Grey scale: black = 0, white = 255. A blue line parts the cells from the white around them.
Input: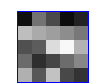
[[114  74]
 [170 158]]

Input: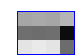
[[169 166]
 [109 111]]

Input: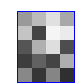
[[187 224]
 [ 68 245]]

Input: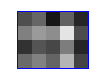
[[102  22]
 [154 141]]

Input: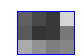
[[72 56]
 [52 57]]

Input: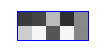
[[ 69 187]
 [246  86]]

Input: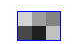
[[158 131]
 [ 31 192]]

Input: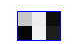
[[237  14]
 [242  30]]
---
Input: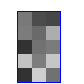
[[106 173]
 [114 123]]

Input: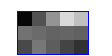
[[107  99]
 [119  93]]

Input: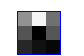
[[ 1 86]
 [17  7]]

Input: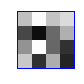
[[ 13 105]
 [253 103]]

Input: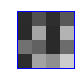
[[165  42]
 [ 97  42]]

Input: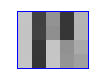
[[ 66 143]
 [ 54 197]]

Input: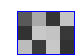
[[200 195]
 [ 59 200]]
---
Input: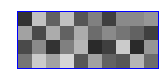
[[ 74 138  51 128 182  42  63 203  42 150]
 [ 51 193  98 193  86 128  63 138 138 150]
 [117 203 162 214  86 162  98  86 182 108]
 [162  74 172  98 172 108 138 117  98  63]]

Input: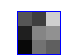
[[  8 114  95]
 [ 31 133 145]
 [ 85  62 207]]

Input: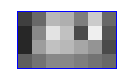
[[ 95 115 136 136 126 115 104]
 [ 63 104 184 175 126 203 104]
 [ 39 157 193 184 166 148  74]
 [ 39 136 227 193  74 239  84]]

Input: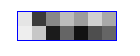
[[238 199  27 101  18  78 101]
 [229  59 136 188 157 208 169]]

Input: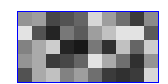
[[227  82  36 120  91 158 193 227 227  91]
 [148 170  59  71 101 227 170 111  48 148]
 [148 158  71  82 101 215 158 111  59 139]
 [ 82 170 193 130 158 111  59  48  59 215]
 [130 170 205  36  24 120  48 193 101 205]]

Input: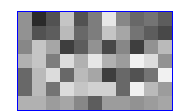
[[146  42  82 197  82 125 231 135 104 116  93]
 [146  82  93 186 104 125 197 166 116  93  72]
 [104 186 116 220 197 209 209 104 241 186 156]
 [177 197 125 220 177 231 177 156 241 220 146]
 [177 177 156 166 135  93 156 156 146 156 166]
 [135 197 166  62  93 146  72 135  62 146 186]
 [104 186 220 104 186 166  62 104  82 116 241]]
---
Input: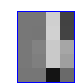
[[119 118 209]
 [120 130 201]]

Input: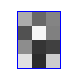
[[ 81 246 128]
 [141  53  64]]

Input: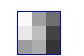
[[232 189  67]
 [156 172  52]]

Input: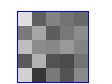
[[121 167  93]
 [190 139 136]]

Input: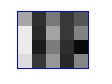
[[235  42 163]
 [235  29 124]]

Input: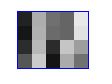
[[ 22 176 107]
 [ 44 184  43]]

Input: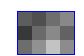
[[ 56 106 137]
 [109 145 195]]

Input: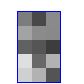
[[163 139 137]
 [ 97  85  61]]

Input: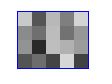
[[139 111 188]
 [147  41 190]]
